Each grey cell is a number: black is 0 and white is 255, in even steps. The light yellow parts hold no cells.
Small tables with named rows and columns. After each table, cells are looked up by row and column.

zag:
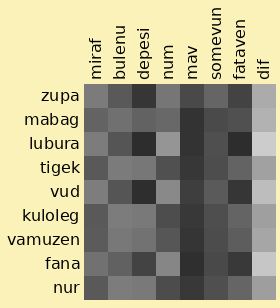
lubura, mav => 51
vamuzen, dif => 166
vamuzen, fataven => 93
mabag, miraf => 99
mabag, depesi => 98
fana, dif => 198
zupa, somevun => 101
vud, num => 137
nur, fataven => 101
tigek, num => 80
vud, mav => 62
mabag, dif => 178
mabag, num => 104

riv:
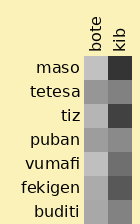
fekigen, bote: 171
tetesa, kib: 129
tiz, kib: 65
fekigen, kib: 88
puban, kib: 138
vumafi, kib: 111
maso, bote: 193
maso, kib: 52

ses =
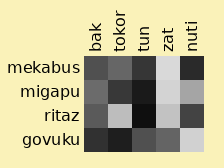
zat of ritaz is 194
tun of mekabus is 54
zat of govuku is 100
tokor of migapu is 56
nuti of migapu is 165
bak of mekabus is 80
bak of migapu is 107
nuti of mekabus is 42
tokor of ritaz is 189
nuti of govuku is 209
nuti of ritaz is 67
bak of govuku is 49
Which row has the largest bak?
migapu

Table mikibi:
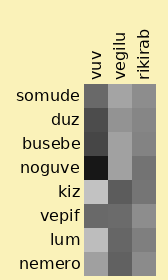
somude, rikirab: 141
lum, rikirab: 127
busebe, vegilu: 161
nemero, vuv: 160
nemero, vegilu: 97
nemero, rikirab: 139
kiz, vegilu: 92
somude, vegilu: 164
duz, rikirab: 134
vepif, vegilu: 107
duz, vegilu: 147
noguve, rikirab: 115
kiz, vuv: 194
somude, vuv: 105
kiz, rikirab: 117
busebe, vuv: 70
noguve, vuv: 23
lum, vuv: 189

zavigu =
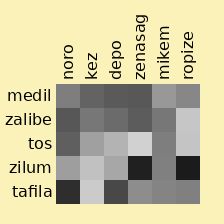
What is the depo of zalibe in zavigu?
107
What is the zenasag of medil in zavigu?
88
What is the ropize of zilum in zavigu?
27
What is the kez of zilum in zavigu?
193
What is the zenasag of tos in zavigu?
209
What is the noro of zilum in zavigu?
158
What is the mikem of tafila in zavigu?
132
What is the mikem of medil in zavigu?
152
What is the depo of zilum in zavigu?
167
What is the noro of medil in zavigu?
126
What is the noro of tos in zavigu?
95

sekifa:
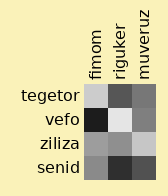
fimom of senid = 138
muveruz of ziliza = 198
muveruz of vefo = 127
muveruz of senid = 81
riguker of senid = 47
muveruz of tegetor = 119
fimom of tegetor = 204
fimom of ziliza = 157
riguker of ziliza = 143

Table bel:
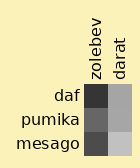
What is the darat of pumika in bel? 166
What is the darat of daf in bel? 165
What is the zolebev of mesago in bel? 76
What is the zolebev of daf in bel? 53
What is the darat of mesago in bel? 193
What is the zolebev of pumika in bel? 102
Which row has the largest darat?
mesago

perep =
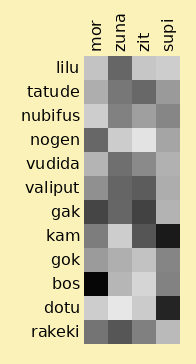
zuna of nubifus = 129
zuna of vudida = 111
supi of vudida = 177
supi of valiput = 173
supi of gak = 179
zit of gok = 194
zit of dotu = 203
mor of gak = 69
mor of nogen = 103
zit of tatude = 104
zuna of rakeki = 86
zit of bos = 213
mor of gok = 155
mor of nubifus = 205
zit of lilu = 198
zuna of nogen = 204
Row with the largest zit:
nogen

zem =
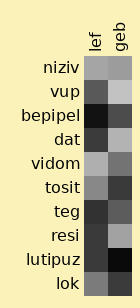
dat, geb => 179
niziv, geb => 156
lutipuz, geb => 10
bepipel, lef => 18
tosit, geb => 58
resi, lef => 58
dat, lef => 59
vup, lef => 89
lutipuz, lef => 58
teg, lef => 50
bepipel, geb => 76
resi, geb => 162
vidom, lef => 175
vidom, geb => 115

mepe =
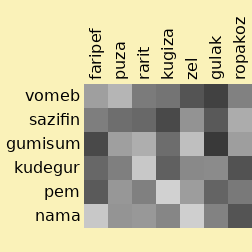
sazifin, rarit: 104
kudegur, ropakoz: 82
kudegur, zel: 137
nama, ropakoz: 84
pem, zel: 157
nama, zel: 207
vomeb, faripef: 159
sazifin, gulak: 89
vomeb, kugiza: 116
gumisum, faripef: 73
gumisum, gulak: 57
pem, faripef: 90
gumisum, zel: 191
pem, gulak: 100
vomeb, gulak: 65
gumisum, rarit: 174
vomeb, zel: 84
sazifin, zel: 147
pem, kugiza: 209
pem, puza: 151

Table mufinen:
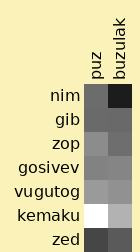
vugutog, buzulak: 145
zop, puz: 140
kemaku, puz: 255
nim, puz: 108
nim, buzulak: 28
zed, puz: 70
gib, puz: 106
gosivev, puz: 130
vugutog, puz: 154
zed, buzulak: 90
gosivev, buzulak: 133
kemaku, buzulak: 178
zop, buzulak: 110
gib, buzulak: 105

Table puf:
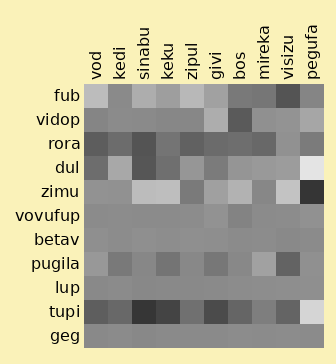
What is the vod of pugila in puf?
152
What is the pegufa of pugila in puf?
144
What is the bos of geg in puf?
140
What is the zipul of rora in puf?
97
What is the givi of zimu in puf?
160
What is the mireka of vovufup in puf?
139
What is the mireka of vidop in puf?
144
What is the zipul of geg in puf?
138
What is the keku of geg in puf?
138
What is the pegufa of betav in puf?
139
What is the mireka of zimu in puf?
135
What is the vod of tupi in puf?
94
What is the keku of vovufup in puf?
139
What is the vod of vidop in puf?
133
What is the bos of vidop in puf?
90
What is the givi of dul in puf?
123
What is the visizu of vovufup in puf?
140
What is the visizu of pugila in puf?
99
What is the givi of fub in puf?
161

